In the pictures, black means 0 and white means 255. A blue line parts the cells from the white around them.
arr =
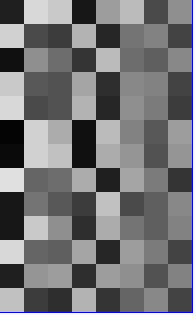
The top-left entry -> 31
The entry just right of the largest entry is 101
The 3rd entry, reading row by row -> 201
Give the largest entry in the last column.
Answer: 157
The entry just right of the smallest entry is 209
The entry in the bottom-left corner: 193
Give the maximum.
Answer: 224
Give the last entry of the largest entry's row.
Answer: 52
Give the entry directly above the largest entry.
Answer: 10
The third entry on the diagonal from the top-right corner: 109
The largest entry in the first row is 216
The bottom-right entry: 67
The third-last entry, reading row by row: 101
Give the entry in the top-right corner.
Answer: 143
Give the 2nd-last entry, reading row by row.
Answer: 136
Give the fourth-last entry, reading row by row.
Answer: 52
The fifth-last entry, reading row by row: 179
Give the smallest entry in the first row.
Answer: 23

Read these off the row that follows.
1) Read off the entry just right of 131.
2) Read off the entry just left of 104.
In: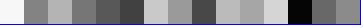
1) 180
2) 5

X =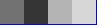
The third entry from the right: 53
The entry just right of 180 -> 215
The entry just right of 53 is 180

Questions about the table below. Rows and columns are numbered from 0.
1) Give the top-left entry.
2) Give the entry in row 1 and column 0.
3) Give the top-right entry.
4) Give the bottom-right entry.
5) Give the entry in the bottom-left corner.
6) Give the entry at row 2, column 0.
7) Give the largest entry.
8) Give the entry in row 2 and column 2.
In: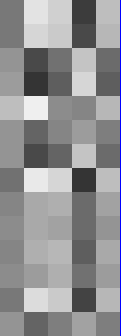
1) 120
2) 120
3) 190
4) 126
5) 148
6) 148
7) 239
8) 113

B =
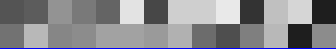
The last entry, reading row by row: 140
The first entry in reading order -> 84
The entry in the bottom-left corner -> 114
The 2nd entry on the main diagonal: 184
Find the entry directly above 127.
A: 51
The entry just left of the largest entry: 207
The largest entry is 233

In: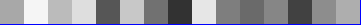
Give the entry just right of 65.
141
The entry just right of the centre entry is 230
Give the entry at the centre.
50

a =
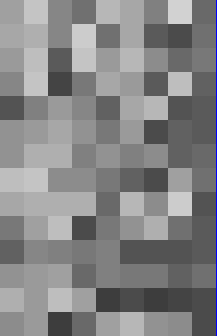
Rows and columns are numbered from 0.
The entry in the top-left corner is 160
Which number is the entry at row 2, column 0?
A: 154
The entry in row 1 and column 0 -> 167
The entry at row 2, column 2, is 90
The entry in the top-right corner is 105
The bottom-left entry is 140
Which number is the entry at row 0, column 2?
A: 134
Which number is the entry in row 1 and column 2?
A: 134
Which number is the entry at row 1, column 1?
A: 175
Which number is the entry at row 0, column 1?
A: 196
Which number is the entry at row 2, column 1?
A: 190
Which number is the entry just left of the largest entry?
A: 128
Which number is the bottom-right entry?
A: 75
